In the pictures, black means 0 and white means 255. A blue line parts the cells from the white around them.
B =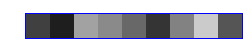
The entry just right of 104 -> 52
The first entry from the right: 85
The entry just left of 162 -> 30

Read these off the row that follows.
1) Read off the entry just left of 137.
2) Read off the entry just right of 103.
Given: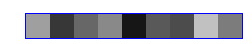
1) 103
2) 137

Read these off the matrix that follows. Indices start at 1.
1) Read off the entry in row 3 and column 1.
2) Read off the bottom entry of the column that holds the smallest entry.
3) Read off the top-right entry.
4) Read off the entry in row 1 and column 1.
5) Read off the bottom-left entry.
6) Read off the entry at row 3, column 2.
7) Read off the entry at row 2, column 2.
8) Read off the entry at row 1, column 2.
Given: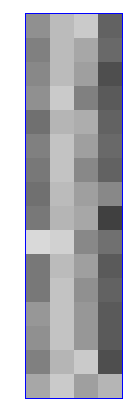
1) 136
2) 181
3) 98
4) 144
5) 167
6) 187
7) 187
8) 187

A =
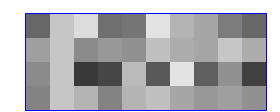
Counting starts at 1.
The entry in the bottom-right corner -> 145
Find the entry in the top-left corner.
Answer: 103
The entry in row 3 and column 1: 139
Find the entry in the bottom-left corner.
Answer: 131
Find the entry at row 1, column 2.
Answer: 198
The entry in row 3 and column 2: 198
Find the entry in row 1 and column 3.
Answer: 220
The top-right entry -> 103

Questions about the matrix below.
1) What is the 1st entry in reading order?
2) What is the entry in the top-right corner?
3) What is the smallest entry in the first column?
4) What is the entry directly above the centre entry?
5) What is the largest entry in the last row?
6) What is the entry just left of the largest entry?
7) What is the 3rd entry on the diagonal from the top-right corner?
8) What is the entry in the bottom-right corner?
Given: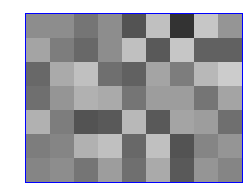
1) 141
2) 149
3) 104
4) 97
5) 170
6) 184
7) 125
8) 133

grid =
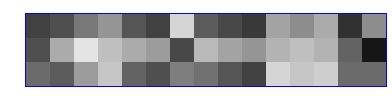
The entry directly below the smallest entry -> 107
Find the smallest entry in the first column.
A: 65
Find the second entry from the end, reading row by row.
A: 107
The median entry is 126
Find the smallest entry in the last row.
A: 65
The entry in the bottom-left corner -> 107
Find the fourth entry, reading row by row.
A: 149
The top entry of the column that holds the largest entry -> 120
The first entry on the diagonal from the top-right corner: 141
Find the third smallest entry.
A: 57
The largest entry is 228
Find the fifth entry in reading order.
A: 85
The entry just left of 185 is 72

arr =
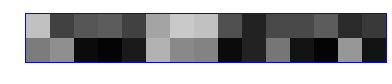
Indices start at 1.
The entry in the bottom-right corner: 19
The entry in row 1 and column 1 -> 193
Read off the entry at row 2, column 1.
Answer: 124
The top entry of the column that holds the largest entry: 201
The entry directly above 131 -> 193
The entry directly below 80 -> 11
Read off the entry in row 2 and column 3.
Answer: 11
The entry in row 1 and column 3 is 86
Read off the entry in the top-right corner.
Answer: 57

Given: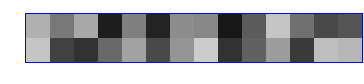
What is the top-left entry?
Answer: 176
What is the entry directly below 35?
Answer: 73
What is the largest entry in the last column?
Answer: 183
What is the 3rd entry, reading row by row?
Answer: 168
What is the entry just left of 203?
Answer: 148
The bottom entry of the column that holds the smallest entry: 50
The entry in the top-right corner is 85
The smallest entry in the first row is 23

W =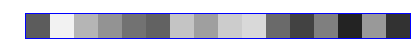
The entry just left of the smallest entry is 127
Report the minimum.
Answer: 35
